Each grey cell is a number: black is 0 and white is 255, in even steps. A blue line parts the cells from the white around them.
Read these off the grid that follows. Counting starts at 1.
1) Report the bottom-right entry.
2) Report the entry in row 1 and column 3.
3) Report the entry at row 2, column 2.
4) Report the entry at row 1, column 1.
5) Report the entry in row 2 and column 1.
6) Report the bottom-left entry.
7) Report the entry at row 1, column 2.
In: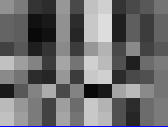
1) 123
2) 52
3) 94
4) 145
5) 100
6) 193
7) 123

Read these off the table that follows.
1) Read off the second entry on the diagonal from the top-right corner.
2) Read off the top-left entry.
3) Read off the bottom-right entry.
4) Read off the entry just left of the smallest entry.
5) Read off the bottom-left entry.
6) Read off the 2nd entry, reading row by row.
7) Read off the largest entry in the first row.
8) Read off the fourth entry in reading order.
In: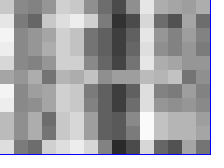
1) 165
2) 200
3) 116
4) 130
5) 222
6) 137
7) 230
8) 150

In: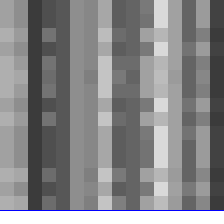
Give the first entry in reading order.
161
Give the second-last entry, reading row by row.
135
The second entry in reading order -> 142
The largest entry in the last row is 196
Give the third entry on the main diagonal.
59
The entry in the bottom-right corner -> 59
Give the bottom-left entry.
175
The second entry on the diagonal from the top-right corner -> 155
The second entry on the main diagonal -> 142
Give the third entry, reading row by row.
59
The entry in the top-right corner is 66
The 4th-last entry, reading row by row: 155
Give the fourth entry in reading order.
79
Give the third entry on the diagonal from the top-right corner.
100
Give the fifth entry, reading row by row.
87

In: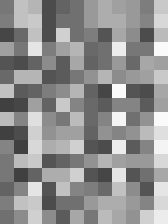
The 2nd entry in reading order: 193
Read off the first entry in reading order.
119
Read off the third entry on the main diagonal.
193
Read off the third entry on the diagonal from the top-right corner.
140
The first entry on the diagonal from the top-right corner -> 201
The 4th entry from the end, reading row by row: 167
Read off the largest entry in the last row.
236
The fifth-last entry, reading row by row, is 187
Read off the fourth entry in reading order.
76
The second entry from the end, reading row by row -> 208
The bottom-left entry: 112
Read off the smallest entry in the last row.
91
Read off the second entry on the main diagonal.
193
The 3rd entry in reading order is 181

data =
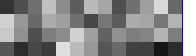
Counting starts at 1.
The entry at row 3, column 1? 201
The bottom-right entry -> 44
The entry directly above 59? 126
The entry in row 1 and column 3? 112
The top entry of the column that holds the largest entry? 139
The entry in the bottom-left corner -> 86
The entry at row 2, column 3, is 105
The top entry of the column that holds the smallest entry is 217
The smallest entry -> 22
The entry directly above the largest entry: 139
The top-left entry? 52
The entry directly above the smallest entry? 179
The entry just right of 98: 145
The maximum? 223
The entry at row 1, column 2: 79

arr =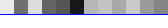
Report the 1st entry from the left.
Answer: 234
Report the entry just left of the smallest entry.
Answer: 85
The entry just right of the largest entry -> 112
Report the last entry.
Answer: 133

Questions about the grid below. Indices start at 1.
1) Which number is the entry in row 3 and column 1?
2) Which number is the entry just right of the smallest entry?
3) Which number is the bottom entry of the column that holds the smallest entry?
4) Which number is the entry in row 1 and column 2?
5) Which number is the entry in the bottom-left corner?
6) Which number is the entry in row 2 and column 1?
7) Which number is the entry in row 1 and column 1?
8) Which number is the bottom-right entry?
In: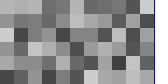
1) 204
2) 196
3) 161
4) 175
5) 71
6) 147
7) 181
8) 168

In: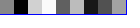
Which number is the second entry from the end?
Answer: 81
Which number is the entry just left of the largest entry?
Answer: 209

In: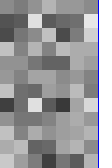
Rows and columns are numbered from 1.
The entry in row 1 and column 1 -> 139
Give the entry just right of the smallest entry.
164
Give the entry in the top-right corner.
139
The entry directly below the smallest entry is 158
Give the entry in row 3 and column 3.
139
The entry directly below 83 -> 75
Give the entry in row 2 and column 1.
83
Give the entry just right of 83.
91
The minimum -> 57
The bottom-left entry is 201
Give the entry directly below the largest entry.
209
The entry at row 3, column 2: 118
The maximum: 231
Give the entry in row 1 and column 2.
124
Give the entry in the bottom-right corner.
180

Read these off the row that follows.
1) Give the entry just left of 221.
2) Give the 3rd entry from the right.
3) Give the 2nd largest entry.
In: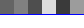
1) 78
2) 221
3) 156
